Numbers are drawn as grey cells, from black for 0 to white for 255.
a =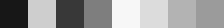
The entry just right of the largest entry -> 220
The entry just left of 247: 126

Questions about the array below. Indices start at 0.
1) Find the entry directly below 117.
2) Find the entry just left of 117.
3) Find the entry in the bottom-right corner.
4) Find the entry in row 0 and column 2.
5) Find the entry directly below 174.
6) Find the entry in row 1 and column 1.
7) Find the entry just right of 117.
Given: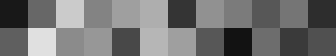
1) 58
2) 87
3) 80
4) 203
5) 182
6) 224
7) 45

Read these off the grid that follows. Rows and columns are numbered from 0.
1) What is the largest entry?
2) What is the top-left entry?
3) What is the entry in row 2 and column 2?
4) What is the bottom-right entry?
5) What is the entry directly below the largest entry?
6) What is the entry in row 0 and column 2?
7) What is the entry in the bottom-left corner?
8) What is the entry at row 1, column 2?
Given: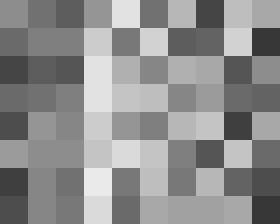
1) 234
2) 141
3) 85
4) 55
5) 218
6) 93
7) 77
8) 127

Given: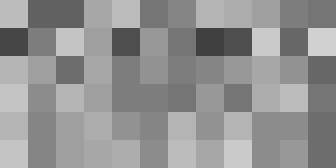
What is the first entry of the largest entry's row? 70
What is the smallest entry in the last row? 109
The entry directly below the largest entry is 103
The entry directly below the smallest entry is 133
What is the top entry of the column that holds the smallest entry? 180
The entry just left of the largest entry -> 103
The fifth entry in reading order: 188
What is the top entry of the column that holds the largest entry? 117
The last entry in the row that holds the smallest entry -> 209
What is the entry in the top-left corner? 188
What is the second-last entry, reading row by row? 152
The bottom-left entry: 196
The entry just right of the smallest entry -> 78
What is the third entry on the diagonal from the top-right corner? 167
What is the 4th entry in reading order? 167

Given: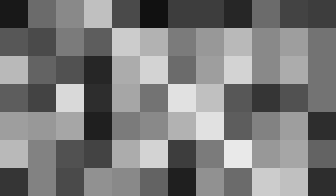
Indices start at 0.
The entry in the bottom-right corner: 45
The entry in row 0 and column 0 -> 24
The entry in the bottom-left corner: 53
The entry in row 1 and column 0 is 87
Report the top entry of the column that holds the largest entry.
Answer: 38
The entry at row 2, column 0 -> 185
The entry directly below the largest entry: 107
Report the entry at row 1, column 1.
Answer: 74
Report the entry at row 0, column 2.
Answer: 137
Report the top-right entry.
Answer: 61
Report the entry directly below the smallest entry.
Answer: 178
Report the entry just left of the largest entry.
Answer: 123
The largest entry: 233
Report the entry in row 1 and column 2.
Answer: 123
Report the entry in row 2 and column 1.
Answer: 99
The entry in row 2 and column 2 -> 81
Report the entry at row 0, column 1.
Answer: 107

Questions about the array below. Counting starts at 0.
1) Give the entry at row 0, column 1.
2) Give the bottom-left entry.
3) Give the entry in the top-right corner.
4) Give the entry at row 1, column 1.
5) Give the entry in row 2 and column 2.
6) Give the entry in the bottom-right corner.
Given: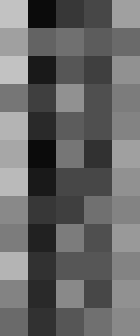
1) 11
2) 106
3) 160
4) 99
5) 86
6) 137
